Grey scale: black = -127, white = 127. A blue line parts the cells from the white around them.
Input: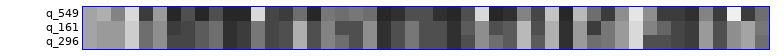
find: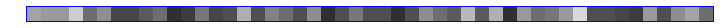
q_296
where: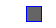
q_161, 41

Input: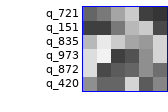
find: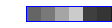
q_721
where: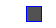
q_973, 3

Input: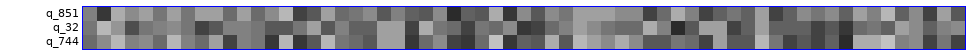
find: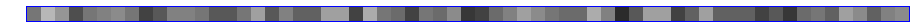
q_32
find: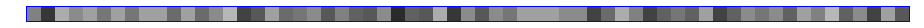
q_851
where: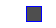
q_32, 3
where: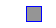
q_32, 2

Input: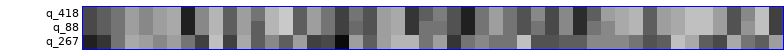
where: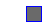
q_88, 19
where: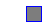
q_418, 25
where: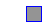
q_88, 47

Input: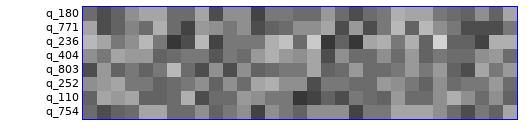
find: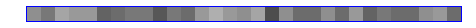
q_404
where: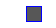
q_404, 9
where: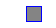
q_771, 3
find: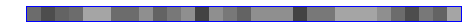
q_754
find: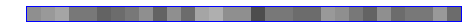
q_252

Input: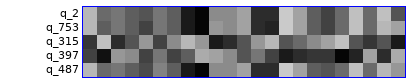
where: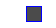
q_487, 4
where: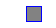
q_487, 5
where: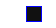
q_397, 1

